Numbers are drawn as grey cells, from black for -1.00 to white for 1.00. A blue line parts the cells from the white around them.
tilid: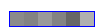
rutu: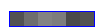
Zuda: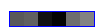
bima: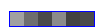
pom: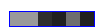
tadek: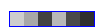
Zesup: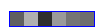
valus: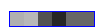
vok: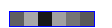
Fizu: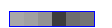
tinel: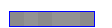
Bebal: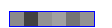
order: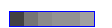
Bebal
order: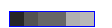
valus
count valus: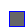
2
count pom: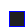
2
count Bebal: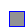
2
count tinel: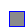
3

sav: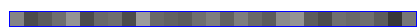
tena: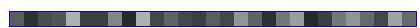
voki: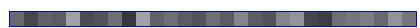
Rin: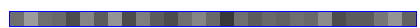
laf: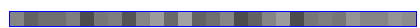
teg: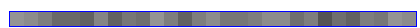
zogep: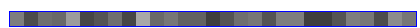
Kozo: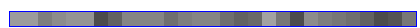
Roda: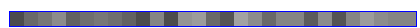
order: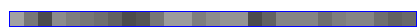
Kozo
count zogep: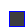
3
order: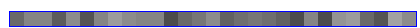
Roda
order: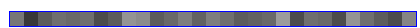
sav

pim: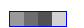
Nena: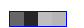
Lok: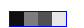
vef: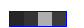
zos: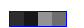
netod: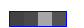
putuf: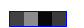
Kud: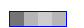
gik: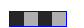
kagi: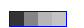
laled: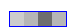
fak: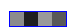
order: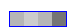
Kud
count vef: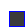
1
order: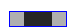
gik
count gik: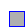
2
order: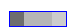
laled

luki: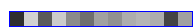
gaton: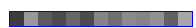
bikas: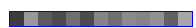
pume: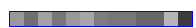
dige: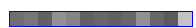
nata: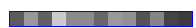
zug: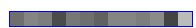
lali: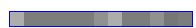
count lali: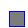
8
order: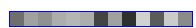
luki
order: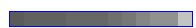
dige
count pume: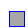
1
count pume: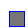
3

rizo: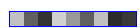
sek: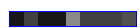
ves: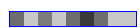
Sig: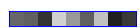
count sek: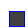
4
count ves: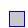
4
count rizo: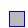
0
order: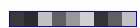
rizo

